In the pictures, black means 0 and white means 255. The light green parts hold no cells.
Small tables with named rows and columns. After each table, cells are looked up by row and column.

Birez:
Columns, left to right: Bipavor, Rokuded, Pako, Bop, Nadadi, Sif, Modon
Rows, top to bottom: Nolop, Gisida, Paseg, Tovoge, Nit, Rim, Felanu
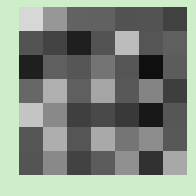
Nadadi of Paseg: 85
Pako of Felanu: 66
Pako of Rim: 85
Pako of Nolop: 98
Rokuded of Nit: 137
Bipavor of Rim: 86
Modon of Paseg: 92
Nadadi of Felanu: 144
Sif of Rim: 140
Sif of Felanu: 49
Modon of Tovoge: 62
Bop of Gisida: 83
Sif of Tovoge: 132
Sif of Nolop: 83
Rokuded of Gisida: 67
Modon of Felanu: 168
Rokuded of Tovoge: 175
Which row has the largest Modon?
Felanu

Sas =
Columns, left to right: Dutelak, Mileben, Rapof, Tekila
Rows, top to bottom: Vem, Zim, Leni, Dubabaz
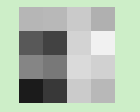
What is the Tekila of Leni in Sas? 209
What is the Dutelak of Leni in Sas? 133
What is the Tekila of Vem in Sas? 176
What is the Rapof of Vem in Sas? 202
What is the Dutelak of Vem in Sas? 182
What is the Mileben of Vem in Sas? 184
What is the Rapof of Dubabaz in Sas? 203
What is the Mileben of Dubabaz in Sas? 56
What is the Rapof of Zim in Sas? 211
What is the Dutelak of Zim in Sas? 88
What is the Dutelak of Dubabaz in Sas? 27
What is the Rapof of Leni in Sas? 218
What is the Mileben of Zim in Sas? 66
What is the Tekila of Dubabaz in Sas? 184
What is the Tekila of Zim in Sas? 241
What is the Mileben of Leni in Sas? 120
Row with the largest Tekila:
Zim

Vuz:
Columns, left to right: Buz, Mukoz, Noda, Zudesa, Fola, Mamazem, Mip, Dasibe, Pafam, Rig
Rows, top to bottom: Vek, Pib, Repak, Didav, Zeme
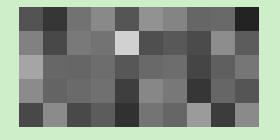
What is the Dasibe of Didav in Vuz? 54
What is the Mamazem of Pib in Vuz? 79
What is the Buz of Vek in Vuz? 83
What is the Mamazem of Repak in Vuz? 105
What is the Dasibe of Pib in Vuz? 75
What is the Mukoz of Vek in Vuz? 54
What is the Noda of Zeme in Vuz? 73
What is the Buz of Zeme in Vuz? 72
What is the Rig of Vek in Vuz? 35
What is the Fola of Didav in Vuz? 62
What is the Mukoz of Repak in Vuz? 103
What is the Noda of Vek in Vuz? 114
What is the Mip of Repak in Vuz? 109
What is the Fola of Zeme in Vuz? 49
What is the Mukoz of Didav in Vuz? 100
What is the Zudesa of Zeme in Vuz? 92
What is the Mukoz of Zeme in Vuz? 139
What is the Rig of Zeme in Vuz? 138
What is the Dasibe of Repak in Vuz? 69

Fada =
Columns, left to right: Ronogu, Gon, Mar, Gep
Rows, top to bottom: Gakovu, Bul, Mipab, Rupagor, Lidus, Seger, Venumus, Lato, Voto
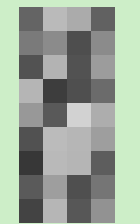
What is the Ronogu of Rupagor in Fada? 181
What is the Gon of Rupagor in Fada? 61
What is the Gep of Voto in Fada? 146
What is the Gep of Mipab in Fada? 156
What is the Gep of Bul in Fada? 139
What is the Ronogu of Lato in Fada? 90
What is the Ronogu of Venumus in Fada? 55
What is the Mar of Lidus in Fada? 210
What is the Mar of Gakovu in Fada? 171
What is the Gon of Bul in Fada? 139
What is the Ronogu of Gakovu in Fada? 100
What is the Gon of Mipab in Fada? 179
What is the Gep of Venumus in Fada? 93
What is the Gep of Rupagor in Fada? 107
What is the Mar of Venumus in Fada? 181
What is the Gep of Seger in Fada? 158
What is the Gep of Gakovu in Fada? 97
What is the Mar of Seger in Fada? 182
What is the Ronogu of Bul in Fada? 122
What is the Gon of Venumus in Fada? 185
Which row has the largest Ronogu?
Rupagor

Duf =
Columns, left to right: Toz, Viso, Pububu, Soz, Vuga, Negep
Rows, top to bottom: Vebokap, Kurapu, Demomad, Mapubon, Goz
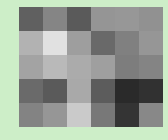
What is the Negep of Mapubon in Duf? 49
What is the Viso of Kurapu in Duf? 225
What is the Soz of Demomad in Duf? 159
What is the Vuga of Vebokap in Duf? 151
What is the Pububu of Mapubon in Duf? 169
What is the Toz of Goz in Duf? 131
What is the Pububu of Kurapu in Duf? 158
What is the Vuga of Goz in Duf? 52
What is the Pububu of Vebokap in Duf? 90
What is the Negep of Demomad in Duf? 132
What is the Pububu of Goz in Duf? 202
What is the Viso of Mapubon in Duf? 90
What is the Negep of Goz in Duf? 136
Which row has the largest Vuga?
Vebokap

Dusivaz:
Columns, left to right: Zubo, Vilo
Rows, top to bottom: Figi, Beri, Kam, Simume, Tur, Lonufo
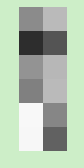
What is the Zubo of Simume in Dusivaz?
128
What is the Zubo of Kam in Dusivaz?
147
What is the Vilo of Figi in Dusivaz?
186
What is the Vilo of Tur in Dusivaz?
134
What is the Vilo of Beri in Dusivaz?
84
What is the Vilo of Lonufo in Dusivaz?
97
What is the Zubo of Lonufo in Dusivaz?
247
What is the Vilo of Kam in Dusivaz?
183
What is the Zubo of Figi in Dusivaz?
139
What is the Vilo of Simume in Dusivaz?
186
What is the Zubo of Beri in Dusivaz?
45
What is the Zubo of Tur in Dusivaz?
248

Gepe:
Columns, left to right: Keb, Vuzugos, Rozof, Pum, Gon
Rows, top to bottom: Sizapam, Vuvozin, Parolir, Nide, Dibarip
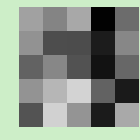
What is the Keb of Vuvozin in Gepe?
146
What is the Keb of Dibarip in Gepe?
83
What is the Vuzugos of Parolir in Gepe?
135
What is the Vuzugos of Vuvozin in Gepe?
77
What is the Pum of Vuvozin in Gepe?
28
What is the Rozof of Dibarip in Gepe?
148
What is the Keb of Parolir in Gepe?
98
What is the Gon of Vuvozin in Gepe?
135
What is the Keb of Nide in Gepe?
147
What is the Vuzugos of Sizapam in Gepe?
132
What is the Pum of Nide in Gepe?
98
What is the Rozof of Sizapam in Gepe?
168
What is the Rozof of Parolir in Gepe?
82

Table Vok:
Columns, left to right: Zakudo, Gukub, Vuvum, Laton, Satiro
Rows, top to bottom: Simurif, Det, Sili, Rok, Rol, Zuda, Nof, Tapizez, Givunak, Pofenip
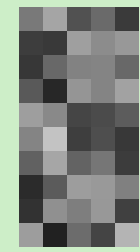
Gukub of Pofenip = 33
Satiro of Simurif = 58
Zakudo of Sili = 55
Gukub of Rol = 137
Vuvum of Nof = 99
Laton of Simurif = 106
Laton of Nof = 118
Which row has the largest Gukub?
Zuda

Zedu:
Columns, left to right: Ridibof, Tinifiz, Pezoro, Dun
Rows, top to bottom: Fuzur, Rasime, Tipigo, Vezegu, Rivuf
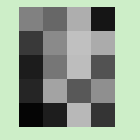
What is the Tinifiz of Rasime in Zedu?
138
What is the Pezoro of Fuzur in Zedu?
174
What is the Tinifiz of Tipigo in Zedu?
118
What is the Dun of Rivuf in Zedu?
52
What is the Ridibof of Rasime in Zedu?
57
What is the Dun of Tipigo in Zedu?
82
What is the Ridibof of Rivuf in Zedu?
5
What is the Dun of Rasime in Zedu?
171
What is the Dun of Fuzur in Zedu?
21
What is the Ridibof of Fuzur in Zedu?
129
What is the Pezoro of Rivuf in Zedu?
184
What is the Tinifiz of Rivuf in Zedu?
29

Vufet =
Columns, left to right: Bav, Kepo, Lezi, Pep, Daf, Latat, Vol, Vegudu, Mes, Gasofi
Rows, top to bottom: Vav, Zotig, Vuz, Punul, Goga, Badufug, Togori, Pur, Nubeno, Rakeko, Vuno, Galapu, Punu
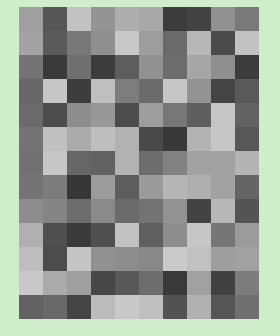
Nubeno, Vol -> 147
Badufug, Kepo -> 192
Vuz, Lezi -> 112
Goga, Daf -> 76
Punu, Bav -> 98
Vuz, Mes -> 143
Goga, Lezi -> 141
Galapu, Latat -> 109
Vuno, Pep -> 145
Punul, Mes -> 68
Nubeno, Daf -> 107
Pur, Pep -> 156
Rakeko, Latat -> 96
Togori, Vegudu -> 161
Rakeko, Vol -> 141
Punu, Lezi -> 68
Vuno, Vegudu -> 193
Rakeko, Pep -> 80

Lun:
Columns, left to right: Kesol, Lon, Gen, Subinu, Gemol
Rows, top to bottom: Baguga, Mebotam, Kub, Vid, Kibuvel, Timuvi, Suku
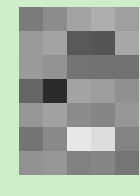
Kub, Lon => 147
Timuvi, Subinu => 220
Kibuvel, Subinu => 134
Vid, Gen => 163
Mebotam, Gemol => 167
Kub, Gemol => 114
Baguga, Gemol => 159
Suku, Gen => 129
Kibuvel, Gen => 139

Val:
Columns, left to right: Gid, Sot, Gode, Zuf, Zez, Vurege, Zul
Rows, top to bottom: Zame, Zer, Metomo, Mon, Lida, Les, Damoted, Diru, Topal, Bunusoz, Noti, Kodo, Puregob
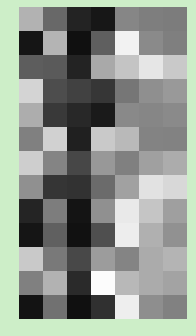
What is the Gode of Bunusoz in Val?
17
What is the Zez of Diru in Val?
161
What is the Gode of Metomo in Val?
35
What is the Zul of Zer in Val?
127
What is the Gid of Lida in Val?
173
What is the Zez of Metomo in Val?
196
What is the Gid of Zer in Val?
21
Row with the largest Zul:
Diru

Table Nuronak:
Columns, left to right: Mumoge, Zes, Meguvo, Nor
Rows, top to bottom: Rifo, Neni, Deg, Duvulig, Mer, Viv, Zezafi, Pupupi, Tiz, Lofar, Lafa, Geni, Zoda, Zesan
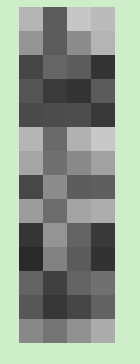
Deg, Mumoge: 69
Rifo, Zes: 92
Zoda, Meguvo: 69
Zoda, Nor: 98
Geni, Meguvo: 99
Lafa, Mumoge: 41
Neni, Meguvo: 140
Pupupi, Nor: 95
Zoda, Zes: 55
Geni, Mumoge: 100
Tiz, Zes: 109
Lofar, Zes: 148
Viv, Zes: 106
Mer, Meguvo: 77
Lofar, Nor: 57
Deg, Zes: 101
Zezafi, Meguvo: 137
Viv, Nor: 200
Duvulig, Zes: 58
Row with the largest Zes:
Lofar

